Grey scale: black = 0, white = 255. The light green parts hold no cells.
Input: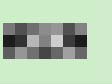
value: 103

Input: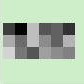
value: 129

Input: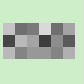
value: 176

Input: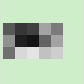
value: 205

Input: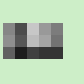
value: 52

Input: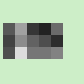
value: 130

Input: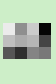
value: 120

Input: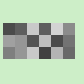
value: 105
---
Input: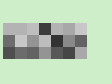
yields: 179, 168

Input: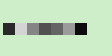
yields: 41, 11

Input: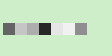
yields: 100, 142

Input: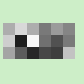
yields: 173, 194

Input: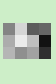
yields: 132, 47

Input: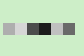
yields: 174, 105

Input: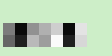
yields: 124, 215

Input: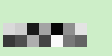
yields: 217, 99

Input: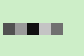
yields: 81, 112
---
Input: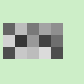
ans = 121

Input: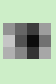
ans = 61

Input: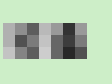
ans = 93

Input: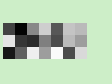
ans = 136

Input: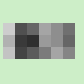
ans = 102

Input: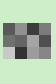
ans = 60

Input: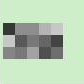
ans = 141

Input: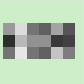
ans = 116

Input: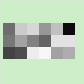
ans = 215
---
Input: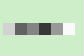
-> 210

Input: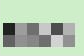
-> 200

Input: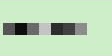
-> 140

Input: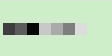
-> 200

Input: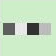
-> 187

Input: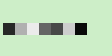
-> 205

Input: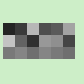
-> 183
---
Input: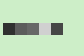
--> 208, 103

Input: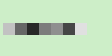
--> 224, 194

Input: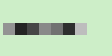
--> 189, 147

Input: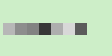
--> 216, 183

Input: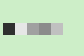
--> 230, 192

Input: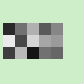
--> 234, 213

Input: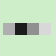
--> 216, 175

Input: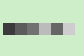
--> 205, 187
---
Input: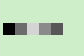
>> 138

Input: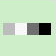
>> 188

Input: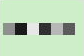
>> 183

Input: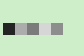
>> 172

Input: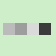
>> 187

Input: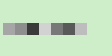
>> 189

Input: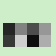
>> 173
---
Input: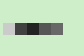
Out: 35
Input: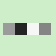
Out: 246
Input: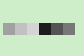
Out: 212
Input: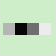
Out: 110
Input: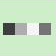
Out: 244
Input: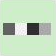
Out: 47
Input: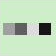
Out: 220
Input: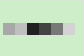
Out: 33
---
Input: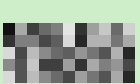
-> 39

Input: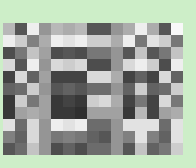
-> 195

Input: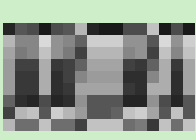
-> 194

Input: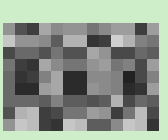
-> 93

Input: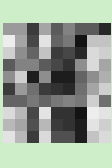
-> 207

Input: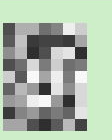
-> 47

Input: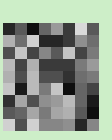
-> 122

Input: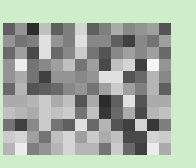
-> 105

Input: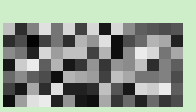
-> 168
